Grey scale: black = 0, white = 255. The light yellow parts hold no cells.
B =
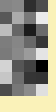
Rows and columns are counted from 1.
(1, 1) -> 133
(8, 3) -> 139
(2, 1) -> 88
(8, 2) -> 119
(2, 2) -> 171
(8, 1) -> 75
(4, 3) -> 104
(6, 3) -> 66
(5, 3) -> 155
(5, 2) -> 137

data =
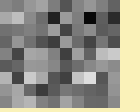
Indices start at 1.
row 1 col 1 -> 135
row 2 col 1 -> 169
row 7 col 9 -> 86
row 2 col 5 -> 33
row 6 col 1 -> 90
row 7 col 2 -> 67
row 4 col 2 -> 149
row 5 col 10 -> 202
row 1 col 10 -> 98
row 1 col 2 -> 125
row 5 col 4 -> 161
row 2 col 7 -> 126
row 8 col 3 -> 103
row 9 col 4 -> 129
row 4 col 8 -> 68
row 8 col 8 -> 100
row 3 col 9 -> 91
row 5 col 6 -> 63
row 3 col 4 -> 116
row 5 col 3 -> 166
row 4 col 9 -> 118
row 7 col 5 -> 85
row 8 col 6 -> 119
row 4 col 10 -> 77
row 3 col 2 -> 119
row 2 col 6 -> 155
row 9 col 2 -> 169
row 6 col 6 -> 88
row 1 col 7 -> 132

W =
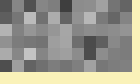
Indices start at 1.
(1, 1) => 83
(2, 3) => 187
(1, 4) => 134
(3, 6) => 166
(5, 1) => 171
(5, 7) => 140
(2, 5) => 173
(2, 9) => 122
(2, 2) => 118
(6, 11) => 128
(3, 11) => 148
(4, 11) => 124
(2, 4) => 113
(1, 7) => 140
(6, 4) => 112
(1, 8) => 142
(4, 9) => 95
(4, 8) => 75

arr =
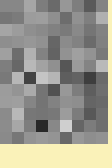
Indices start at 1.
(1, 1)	135
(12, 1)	138
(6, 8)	132
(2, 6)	109
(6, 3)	184
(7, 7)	99
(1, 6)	151
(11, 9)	110
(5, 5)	99
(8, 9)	111
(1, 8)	90
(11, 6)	207
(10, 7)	124
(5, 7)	160
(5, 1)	160
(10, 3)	119
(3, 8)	117
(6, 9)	185
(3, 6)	122
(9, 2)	159
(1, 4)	125
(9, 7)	142
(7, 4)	196
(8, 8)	94
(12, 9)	146
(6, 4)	162
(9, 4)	116
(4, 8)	107
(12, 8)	142
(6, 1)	126
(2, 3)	156
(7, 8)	62
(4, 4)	145
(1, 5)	106

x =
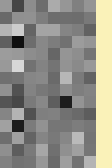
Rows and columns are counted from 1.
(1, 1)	152
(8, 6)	140
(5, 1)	156
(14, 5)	106
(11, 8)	119
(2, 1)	105
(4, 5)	125
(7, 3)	134
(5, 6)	149
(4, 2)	15
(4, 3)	109
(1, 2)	69
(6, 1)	153
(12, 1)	110
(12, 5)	121
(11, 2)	28
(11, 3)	123
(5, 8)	116
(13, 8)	118
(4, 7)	156
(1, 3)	141
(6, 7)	138
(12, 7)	186
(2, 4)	126
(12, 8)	116
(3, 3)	100
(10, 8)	93
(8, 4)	120
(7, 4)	137
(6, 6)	147

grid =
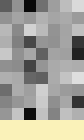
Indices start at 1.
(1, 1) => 93
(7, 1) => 175
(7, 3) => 102
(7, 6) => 195
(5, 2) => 145
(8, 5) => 167
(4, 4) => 149
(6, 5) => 170
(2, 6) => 170
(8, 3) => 159
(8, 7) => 149
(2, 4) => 177
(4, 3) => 72
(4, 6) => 165
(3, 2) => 137
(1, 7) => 218
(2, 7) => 155
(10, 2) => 196
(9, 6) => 167
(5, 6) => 160
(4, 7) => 53
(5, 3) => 167
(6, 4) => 149

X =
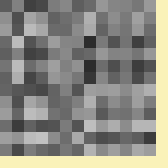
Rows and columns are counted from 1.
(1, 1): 92
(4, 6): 133
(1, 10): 133
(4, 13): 97
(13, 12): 168
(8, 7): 84
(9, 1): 143
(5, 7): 97
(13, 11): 133
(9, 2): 79
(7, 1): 97
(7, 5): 150
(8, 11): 139
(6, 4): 131
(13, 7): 102
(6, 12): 61
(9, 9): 109
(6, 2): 187
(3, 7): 139
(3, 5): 107
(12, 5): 140
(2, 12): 160
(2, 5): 98
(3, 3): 186
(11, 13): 182
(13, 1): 122
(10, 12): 134
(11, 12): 182
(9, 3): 166
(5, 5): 123
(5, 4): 73
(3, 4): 168
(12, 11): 103
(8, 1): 100

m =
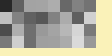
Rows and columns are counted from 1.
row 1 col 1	40
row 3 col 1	76
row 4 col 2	206
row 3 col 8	121
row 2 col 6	172
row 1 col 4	164
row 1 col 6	104
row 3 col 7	213
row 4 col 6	171
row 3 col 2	174

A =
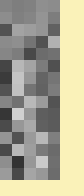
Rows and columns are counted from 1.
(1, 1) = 132
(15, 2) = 73
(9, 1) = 133
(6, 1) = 69
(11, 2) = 151
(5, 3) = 73
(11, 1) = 75
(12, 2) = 82
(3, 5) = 97
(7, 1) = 59
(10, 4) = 94
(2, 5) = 125
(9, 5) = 83
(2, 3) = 133
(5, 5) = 113
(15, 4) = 152
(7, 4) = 100
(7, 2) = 196
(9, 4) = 155
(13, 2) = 184
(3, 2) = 163
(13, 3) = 158
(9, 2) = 113

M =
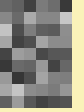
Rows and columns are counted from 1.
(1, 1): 106
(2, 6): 199
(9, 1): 96
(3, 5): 91
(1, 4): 123
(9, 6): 83
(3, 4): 95
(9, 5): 78
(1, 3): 65
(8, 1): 167
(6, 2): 106
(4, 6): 140
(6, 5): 67
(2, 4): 135
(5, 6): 88
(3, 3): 125
